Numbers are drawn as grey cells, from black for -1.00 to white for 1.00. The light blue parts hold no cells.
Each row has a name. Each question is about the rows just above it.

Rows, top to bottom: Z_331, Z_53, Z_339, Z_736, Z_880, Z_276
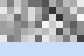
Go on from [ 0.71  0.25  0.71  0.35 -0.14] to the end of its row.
[-0.59  0.25  0.12  0.71  0.25]
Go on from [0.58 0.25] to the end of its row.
[-0.14 -0.14 -0.36  0.35 -0.01  0.46  0.35  0.83]
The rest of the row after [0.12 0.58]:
[ 0.71 -0.14  0.83  0.58  0.46 -0.01  0.58 -0.48]
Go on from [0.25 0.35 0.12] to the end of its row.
[-0.01  0.35 -0.14  0.93  0.58  0.83 -0.01 -0.26  0.12]
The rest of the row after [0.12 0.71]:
[0.25]
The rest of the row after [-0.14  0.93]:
[ 0.58  0.83 -0.01 -0.26  0.12]
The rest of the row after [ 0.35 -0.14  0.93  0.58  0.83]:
[-0.01 -0.26  0.12]

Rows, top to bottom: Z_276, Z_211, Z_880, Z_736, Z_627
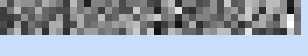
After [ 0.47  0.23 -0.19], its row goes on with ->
[-0.19 -0.40  0.23  0.13  0.47  0.47 -0.40 -0.19  0.79 -0.40 -0.52 -0.30
 -0.52 -0.63  0.58 -0.08]
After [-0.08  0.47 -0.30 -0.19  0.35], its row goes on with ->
[-0.19 -0.30 -0.40 -0.40  0.23 -0.08  0.13 -0.08 -0.52  0.13 -0.19 -0.40
 -0.40  0.58 -0.08 -0.08 -0.76 -0.08  0.23  0.79 -0.52 -0.63 -0.19  0.02
  0.13 -0.40  0.02  0.23 -0.30  0.58  0.23 -0.63  0.47  0.23  0.13 -0.87
 -0.08]
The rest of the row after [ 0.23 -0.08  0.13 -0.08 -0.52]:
[ 0.13 -0.19 -0.40 -0.40  0.58 -0.08 -0.08 -0.76 -0.08  0.23  0.79 -0.52
 -0.63 -0.19  0.02  0.13 -0.40  0.02  0.23 -0.30  0.58  0.23 -0.63  0.47
  0.23  0.13 -0.87 -0.08]
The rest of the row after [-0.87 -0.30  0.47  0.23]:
[-0.19 -0.19 -0.40  0.23  0.13  0.47  0.47 -0.40 -0.19  0.79 -0.40 -0.52
 -0.30 -0.52 -0.63  0.58 -0.08]
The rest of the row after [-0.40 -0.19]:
[ 0.79 -0.40 -0.52 -0.30 -0.52 -0.63  0.58 -0.08]

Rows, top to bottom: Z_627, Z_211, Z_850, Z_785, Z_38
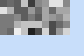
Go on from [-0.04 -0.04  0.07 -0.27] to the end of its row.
[-0.04 -0.27  0.30  0.19  0.07  0.40]
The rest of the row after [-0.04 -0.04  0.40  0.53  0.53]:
[ 0.53  0.19 -0.40 -0.17  0.07]
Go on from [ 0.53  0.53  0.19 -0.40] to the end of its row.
[-0.17  0.07]

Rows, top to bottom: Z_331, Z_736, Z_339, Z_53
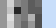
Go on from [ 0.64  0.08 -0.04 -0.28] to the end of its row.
[-0.17]
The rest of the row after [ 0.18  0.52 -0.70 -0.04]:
[-0.28 -0.28]
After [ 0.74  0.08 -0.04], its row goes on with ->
[ 0.40 -0.38]
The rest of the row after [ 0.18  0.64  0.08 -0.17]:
[ 0.18 -0.38]
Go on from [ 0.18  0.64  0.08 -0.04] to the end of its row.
[-0.28 -0.17]

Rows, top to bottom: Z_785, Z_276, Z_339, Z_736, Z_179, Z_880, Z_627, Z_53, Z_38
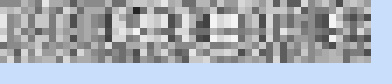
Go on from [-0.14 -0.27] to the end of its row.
[ 0.08  0.43 -0.14  0.69  0.21]
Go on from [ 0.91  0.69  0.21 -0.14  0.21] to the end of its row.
[0.56]
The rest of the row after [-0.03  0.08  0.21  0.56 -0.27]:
[-0.03  0.08  0.56  0.43 -0.14  0.33  0.56  0.56  0.56  0.21  0.69 -0.27
  0.08 -0.03 -0.03  0.21  0.69  0.21 -0.03  0.21  0.56]
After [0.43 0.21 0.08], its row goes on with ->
[ 0.33  0.33  0.43  0.43 -0.14  0.33  0.43  0.33]
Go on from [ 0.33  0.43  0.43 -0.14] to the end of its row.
[0.33 0.43 0.33]

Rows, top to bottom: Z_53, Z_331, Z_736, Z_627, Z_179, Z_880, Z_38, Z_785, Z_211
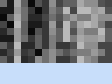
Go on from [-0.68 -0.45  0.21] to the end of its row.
[-0.57 -0.45 -0.92 -0.13  0.11 -0.13 -0.35 -0.13 -0.02 -0.02  0.21 -0.02
 -0.45]
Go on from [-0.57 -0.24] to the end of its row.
[-0.57 -0.02 -0.24  0.45 -0.02  0.32  0.21  0.21  0.32 -0.24]
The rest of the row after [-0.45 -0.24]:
[-0.24  0.32  0.11  0.11 -0.35 -0.45]
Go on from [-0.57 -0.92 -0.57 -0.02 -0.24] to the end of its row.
[ 0.45 -0.45  0.45  0.45  0.21  0.32 -0.35]
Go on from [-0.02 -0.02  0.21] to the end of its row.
[-0.02 -0.45]
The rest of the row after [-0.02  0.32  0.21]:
[ 0.21  0.32 -0.24]
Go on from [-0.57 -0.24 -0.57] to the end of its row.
[-0.02 -0.24  0.45 -0.02  0.32  0.21  0.21  0.32 -0.24]

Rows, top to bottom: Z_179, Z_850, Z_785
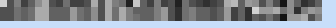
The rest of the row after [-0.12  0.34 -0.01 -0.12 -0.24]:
[-0.24 -0.01  0.21 -0.37 -0.62 -0.12 -0.01 -0.24 -0.24 -0.37 -0.24  0.21
 -0.49 -0.24 -0.62 -0.24 -0.37 -0.12 -0.37 -0.84  0.21  0.21  0.34 -0.37
 -0.01]
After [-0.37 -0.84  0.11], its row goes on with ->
[-0.24 -0.62 -0.49 -0.24]
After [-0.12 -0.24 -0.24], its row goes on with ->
[-0.01  0.21 -0.37 -0.62 -0.12 -0.01 -0.24 -0.24 -0.37 -0.24  0.21 -0.49
 -0.24 -0.62 -0.24 -0.37 -0.12 -0.37 -0.84  0.21  0.21  0.34 -0.37 -0.01]

